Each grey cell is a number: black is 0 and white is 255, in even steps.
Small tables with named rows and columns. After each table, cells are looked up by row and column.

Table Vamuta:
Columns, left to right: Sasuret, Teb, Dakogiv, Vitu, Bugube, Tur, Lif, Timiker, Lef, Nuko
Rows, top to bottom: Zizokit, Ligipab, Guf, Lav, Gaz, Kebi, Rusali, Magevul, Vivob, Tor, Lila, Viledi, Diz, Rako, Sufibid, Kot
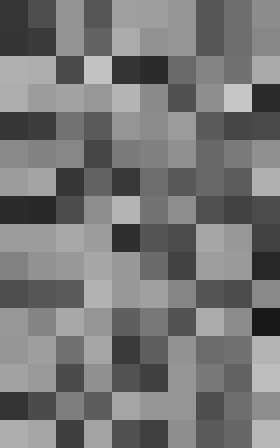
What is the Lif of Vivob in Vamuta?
76
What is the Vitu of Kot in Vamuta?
163
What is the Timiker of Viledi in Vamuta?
171
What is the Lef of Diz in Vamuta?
113
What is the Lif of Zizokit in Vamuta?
149
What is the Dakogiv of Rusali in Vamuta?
55
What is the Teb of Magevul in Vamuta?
41
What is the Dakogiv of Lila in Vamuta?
90
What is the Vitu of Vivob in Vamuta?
156
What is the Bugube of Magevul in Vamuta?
179
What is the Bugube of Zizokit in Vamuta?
159
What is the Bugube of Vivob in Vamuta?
47
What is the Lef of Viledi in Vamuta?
140
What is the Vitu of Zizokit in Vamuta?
86
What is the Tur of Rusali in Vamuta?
110
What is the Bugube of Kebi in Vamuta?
123

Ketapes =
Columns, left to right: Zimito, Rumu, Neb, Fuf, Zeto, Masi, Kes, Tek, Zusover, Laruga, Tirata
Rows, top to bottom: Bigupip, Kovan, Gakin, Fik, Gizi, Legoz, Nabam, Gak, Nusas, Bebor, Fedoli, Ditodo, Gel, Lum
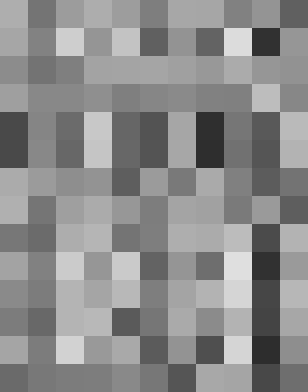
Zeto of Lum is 137
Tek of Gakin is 152
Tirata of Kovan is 150
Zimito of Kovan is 166
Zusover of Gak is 122
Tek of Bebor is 110
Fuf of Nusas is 181
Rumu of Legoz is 136
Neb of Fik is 136
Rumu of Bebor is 129
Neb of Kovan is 206
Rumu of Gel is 124
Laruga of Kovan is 49
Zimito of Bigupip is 174
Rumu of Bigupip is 116
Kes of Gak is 164
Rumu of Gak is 117
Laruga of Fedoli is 70
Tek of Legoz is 46
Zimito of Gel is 165
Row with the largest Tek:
Fedoli

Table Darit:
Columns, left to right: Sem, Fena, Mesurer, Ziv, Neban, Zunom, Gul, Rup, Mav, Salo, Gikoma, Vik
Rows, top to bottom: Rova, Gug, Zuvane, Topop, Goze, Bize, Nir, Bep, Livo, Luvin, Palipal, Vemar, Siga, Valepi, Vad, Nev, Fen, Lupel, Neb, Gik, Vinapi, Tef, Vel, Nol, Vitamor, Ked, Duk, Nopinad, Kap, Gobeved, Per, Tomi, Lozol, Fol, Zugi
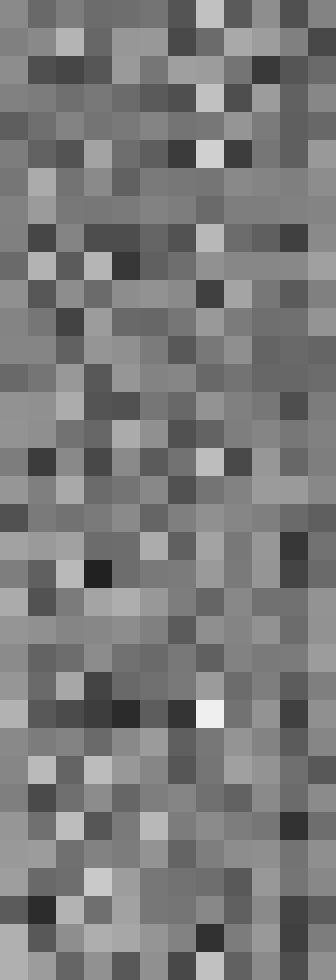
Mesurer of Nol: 109
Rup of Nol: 96
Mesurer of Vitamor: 167
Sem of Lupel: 150
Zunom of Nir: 122
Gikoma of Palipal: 90
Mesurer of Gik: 161
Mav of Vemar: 123
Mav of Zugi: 97
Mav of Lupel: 130
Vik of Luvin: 160
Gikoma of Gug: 128
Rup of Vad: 147
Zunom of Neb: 101
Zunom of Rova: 116
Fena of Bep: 155
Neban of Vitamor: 105
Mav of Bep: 126
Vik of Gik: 114
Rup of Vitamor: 155
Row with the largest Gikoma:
Lupel

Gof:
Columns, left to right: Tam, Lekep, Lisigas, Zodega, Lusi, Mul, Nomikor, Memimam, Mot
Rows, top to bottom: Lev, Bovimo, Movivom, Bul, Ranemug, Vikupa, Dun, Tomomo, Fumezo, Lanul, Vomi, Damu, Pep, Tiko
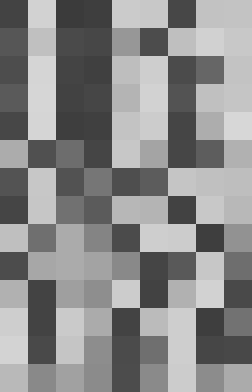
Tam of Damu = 206
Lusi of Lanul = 137
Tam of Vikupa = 172
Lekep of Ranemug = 213
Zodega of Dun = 118
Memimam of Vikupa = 93
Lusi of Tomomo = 183
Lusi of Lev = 203
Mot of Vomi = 73
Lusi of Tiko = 76
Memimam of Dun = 192
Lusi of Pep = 75
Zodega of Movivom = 64
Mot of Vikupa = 177
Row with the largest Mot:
Ranemug

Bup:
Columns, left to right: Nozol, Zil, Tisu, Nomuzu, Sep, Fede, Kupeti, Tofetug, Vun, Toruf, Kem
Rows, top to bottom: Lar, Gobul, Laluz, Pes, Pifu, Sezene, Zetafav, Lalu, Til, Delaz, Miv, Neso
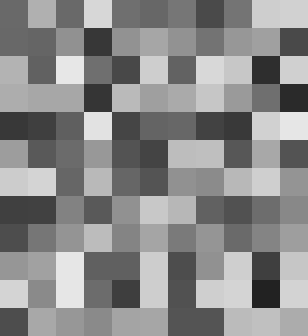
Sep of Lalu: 145
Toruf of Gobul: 160
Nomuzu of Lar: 215
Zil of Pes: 167
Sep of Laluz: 72
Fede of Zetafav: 84
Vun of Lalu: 81

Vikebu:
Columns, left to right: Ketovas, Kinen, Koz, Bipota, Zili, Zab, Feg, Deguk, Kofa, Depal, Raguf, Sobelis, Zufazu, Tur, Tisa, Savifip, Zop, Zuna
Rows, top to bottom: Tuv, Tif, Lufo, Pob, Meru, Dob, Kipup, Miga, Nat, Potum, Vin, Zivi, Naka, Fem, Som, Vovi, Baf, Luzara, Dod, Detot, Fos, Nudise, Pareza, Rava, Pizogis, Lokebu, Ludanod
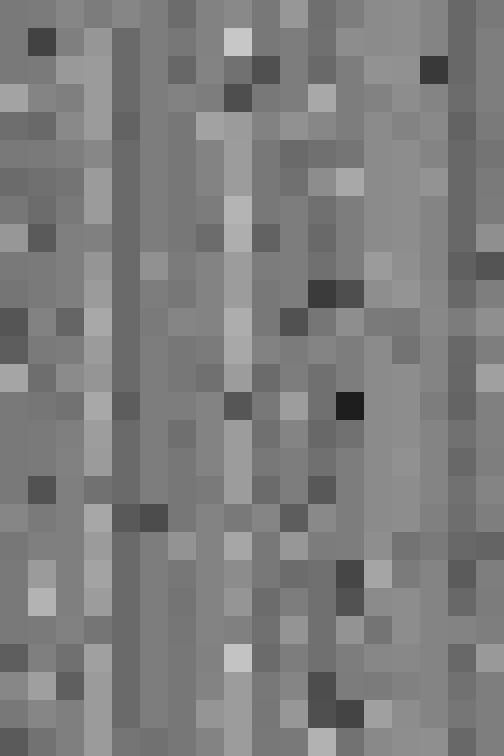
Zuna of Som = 128
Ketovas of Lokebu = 120
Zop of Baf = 104
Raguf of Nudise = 125
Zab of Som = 125
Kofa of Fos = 140
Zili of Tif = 106
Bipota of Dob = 135
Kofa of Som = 86
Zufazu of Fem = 125
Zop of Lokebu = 118
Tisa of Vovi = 141
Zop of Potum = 96
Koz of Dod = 127
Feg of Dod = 119
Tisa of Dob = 141
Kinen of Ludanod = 114
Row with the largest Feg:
Detot

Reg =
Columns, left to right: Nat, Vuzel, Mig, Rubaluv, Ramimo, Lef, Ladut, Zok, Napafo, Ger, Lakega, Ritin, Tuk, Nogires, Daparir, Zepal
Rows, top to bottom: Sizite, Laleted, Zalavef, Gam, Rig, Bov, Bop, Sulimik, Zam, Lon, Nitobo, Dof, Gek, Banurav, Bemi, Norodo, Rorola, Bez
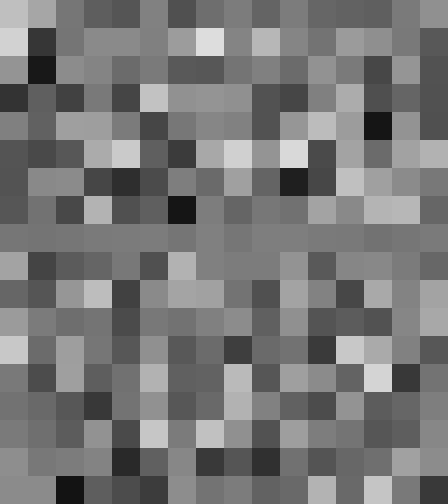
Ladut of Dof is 114
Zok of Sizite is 110
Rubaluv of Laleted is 138
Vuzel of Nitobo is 85
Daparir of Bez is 121
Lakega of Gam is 70
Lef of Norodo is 198
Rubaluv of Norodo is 146
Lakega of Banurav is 159
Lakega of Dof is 144
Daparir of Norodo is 94
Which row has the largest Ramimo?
Bov

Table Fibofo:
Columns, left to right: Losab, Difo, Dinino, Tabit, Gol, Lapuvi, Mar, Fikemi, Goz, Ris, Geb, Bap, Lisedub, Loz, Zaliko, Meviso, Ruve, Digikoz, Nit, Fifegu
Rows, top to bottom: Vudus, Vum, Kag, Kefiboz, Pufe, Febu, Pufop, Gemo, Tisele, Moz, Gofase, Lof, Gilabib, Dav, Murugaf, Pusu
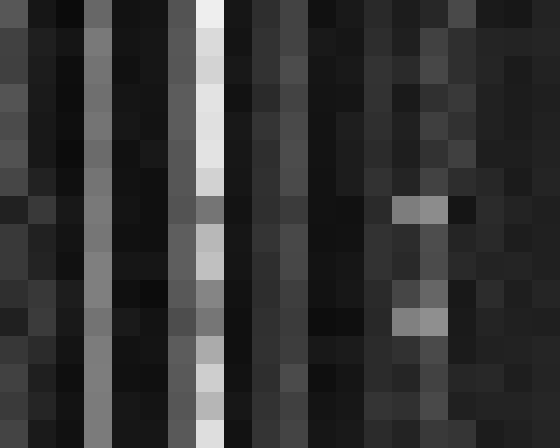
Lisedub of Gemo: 17
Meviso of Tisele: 77
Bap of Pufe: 19
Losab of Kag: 64
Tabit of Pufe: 116
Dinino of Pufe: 15
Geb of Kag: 76
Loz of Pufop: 50
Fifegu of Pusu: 37
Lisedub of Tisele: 18
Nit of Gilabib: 34
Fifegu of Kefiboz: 31
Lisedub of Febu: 28
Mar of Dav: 89
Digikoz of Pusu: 28
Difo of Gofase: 56
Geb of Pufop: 74
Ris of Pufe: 52

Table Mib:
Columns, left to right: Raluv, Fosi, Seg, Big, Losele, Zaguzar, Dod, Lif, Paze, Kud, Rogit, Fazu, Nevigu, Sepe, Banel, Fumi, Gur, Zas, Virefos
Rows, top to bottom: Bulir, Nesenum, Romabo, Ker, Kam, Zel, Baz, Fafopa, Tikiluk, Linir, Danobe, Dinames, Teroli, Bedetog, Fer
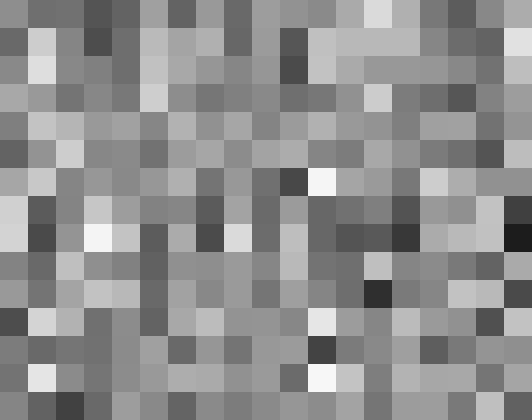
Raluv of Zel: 99
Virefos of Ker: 157
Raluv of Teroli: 124
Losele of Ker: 120
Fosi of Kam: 195
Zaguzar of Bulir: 160
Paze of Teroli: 116
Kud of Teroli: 152
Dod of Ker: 141
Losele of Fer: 157

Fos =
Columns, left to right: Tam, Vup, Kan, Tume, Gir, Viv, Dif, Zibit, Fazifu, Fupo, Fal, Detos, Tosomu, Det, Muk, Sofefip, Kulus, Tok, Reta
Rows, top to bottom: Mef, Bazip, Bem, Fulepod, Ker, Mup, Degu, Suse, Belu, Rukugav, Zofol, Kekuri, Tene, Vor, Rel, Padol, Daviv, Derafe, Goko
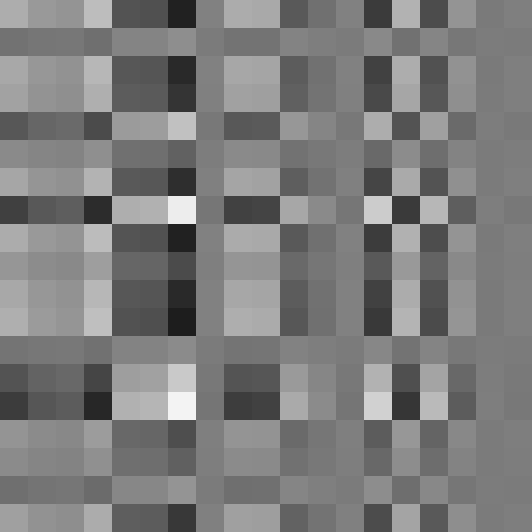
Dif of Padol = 78
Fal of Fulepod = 96
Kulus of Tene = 120
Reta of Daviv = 125
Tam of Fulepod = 162
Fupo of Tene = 117
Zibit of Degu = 128
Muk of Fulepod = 166
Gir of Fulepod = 92
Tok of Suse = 126
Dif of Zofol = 41
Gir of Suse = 174
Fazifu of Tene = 116
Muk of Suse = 58
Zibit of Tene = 123
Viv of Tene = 131
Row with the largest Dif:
Rel

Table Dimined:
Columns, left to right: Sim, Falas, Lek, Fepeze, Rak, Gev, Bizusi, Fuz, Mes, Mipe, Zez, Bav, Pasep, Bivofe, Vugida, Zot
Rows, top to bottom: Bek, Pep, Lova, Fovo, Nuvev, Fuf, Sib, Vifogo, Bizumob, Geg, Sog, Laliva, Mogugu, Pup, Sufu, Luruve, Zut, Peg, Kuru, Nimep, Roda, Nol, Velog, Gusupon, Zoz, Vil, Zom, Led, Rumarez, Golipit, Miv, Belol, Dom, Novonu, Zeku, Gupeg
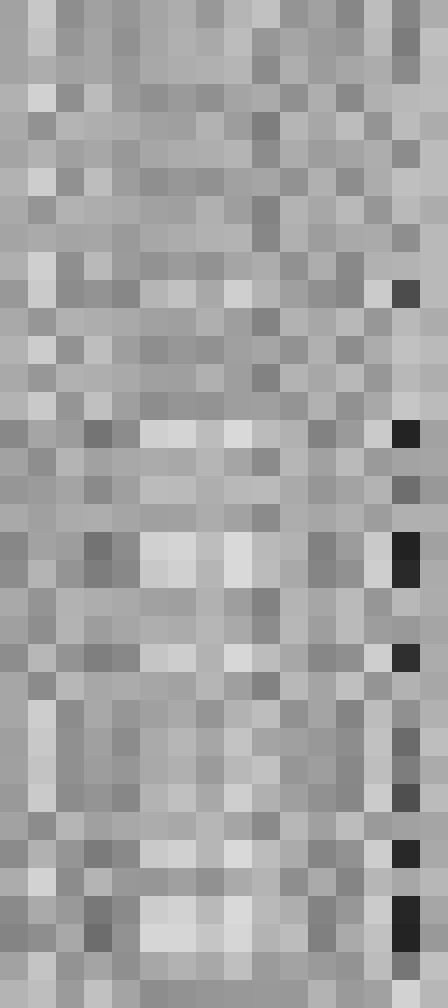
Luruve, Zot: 162
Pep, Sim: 163
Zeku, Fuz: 168
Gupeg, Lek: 155
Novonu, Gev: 214
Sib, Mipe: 165

